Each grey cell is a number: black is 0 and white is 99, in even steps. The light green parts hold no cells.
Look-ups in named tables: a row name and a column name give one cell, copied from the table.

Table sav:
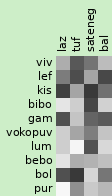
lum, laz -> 80
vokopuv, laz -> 80
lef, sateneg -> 64
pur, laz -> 96
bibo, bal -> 81
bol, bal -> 46
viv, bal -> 73
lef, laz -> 48
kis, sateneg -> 22
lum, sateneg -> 32
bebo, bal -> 74
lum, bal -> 84
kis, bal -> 44
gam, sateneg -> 39
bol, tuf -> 22
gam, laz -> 31
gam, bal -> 35
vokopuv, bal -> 76
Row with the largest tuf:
lum

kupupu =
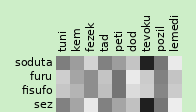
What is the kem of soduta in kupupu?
61
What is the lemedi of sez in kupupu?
92
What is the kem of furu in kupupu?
64
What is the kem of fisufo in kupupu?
70
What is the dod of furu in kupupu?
91
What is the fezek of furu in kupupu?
55

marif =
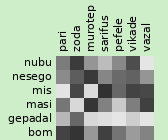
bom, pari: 26
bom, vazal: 51
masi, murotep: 21
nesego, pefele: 41
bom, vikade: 60
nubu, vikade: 30
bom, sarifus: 25
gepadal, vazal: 89
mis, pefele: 40
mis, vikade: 26
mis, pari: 88
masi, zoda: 84
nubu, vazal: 89
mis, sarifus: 19
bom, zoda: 20
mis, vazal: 28

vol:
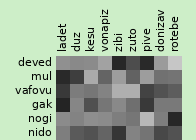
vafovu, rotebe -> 36
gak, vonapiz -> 46
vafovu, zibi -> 68
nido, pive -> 45
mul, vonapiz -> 39
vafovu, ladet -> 22
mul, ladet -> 16
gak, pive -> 22
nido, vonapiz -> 39
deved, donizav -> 60
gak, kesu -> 31
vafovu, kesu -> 46
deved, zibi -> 15
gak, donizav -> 47
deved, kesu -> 54
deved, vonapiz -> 63
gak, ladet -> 14
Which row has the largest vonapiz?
deved

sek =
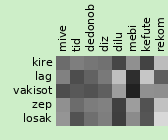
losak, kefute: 33
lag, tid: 30
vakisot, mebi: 13
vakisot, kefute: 56
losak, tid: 32
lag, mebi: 18
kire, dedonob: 46
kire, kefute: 26
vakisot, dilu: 61
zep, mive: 56
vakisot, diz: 37
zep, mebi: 61
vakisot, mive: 30
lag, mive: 50
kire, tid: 49
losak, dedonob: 43
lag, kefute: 77
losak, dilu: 24
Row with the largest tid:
kire

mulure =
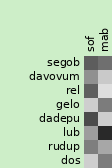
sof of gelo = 80
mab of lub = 16
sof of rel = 37
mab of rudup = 65
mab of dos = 48
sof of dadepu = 29
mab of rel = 86
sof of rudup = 49
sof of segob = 36
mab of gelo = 48
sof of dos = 80
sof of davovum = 56
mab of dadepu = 80
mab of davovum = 78
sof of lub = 61
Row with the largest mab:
rel

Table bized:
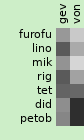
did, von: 18
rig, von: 63
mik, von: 83
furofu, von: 78
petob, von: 18
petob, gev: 52
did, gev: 55
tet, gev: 39
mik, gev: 57
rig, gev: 35
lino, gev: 35

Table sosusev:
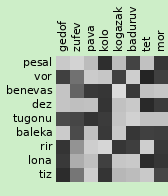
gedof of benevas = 76
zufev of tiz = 46
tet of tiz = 78
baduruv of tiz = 73
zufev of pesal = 82
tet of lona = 17
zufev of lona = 67
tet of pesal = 75
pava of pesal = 73
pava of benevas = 22
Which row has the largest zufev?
pesal

